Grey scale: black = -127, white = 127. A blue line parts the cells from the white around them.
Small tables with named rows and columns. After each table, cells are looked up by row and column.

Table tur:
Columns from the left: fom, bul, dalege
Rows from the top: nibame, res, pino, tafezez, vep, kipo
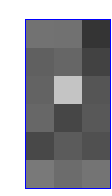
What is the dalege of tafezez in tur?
-39
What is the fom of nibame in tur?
-13
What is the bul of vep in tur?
-36
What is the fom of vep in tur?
-55
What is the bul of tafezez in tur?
-57
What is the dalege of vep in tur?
-47
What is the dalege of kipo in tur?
-11
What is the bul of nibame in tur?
-14
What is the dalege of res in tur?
-61
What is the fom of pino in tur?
-28
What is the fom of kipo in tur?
-6
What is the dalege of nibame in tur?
-75
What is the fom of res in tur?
-31

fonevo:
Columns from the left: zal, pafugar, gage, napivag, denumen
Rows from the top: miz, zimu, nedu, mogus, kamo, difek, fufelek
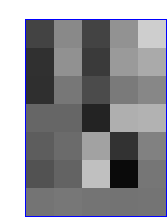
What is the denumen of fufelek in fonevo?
-11
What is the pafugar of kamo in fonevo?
-20
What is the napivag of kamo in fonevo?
-77
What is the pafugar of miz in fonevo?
9
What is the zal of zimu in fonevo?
-79
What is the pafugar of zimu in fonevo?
17
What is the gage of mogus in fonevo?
-92
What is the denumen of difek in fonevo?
-9
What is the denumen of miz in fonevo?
78
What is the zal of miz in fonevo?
-60
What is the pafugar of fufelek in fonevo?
-8
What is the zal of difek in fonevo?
-45
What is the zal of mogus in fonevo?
-25
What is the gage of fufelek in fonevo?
-11
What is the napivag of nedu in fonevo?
-5
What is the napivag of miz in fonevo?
18
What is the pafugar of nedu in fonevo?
-8

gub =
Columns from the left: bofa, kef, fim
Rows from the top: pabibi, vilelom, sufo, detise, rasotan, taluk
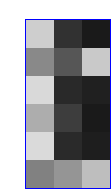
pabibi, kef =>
-78
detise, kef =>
-66
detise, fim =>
-101
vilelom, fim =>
73
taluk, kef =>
21
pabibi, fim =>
-101
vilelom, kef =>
-41
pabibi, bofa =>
78
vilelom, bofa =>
9
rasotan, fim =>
-97
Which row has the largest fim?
vilelom

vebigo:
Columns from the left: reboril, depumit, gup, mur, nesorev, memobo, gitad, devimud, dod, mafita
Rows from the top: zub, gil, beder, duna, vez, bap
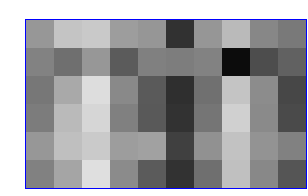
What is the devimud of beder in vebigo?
68
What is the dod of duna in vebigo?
10
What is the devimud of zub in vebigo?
58
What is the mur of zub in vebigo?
29
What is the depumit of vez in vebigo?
63
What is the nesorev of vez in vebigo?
33
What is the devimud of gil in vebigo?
-115
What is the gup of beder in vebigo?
93
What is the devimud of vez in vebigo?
66
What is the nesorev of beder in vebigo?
-37
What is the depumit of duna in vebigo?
58
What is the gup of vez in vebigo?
74
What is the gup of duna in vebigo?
86
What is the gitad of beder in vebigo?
-15
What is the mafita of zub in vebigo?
-6
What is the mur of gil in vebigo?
-36
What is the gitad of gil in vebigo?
2
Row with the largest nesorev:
vez

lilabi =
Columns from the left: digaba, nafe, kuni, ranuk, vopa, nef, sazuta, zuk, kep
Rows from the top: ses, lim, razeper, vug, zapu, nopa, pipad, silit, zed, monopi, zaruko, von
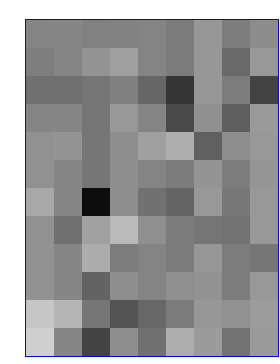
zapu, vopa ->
32
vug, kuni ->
-10
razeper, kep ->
-60
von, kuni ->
-60
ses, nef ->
-4
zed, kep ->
-9
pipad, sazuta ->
24
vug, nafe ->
6
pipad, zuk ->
-8
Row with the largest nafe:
zaruko

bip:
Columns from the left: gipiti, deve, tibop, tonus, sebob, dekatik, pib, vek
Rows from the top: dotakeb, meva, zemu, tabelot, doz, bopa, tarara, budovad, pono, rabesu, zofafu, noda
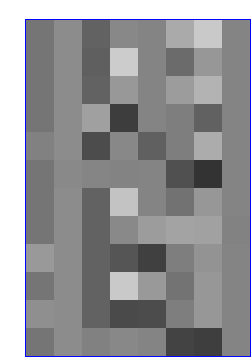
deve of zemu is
12
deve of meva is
12
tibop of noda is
1
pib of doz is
44
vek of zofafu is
4
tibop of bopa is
5
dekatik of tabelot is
-1
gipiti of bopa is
-10
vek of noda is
4
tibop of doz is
-51
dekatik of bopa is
-47
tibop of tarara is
-29
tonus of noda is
8
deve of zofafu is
12
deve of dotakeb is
12
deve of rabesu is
12
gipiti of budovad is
-10
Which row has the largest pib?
dotakeb

